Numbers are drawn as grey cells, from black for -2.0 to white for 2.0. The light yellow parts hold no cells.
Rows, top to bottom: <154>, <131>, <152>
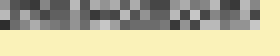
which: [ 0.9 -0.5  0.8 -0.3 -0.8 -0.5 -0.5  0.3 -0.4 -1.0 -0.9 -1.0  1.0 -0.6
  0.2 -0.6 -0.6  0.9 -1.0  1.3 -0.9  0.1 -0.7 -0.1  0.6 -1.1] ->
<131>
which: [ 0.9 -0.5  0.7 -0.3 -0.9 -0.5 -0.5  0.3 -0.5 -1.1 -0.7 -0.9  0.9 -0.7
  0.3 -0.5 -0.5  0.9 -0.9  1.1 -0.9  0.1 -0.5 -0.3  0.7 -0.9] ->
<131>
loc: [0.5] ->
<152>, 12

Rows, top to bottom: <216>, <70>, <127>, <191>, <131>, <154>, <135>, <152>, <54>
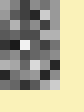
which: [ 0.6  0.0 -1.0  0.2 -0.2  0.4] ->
<216>
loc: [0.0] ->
<216>, 2
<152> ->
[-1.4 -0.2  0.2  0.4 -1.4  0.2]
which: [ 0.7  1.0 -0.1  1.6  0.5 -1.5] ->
<135>

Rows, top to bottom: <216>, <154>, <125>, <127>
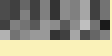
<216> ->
[-0.8 -1.0 -0.4 -1.0  0.0 -1.2  0.2  0.0  0.6 -1.0 -0.2]
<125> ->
[-1.0  0.0 -0.2 -0.6  0.4  0.2 -0.6  0.2  1.0 -0.2 -1.6]

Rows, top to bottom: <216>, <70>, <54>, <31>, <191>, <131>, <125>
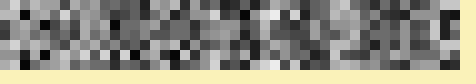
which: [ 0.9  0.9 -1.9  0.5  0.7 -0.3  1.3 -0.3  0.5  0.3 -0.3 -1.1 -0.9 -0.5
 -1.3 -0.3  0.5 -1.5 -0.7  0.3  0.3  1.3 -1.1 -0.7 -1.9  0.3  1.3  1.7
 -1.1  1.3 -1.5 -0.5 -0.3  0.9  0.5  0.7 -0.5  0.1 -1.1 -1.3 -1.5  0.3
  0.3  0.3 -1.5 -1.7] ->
<70>
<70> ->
[ 0.9  0.9 -1.9  0.5  0.7 -0.3  1.3 -0.3  0.5  0.3 -0.3 -1.1 -0.9 -0.5
 -1.3 -0.3  0.5 -1.5 -0.7  0.3  0.3  1.3 -1.1 -0.7 -1.9  0.3  1.3  1.7
 -1.1  1.3 -1.5 -0.5 -0.3  0.9  0.5  0.7 -0.5  0.1 -1.1 -1.3 -1.5  0.3
  0.3  0.3 -1.5 -1.7]
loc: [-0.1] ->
<54>, 37
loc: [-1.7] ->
<70>, 46
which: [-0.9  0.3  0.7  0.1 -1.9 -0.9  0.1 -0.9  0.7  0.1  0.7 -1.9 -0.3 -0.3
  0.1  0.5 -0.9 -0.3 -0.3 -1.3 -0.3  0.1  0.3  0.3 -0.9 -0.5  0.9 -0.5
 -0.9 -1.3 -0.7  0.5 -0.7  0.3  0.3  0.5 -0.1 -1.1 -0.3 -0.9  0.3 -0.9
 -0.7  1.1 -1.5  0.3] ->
<54>
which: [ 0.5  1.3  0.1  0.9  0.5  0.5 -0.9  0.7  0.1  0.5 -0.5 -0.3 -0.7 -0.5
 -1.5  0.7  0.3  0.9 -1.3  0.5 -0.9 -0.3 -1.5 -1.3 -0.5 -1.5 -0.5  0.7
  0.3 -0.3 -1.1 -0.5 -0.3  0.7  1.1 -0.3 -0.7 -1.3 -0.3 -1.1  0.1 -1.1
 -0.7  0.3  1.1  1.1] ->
<216>
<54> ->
[-0.9  0.3  0.7  0.1 -1.9 -0.9  0.1 -0.9  0.7  0.1  0.7 -1.9 -0.3 -0.3
  0.1  0.5 -0.9 -0.3 -0.3 -1.3 -0.3  0.1  0.3  0.3 -0.9 -0.5  0.9 -0.5
 -0.9 -1.3 -0.7  0.5 -0.7  0.3  0.3  0.5 -0.1 -1.1 -0.3 -0.9  0.3 -0.9
 -0.7  1.1 -1.5  0.3]

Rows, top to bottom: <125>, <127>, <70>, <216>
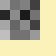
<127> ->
[-1.4  0.2 -1.6 -0.2]
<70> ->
[ 0.6 -0.4  0.2 -1.0]
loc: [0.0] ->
<125>, 3

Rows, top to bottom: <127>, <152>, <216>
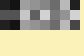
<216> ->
[-1.5 -1.7  0.5  0.3  0.1 -0.3  0.9 -0.9]
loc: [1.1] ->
<152>, 3
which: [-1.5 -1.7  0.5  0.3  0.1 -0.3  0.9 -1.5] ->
<127>

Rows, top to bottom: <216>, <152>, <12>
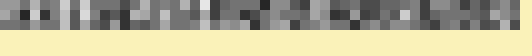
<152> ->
[ 0.6  0.0 -1.4  1.2 -1.2  0.0  1.0 -0.6  1.4  0.0 -1.0 -0.6 -1.2  0.8
  0.6 -0.2  1.0 -0.2 -0.2 -0.6  0.6 -1.0 -0.2 -0.2 -1.2 -0.8 -0.2  0.2
 -0.2 -0.2 -0.4  0.6  0.2 -1.2 -1.0  0.4 -1.0 -0.8 -0.2 -0.6  1.2  0.0
 -1.0 -0.4 -0.2 -0.2 -0.2 -0.4 -0.6  0.6  0.2 -0.2]
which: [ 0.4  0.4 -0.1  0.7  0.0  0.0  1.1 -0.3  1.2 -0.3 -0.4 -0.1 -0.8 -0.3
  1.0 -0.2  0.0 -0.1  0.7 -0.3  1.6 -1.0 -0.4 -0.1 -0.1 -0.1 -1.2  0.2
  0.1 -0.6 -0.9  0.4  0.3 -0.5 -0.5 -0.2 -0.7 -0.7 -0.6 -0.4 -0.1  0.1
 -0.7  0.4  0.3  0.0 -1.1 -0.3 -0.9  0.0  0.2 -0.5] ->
<216>

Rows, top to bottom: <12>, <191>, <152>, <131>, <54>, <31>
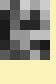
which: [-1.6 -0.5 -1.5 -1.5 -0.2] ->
<152>
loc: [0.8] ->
<191>, 5

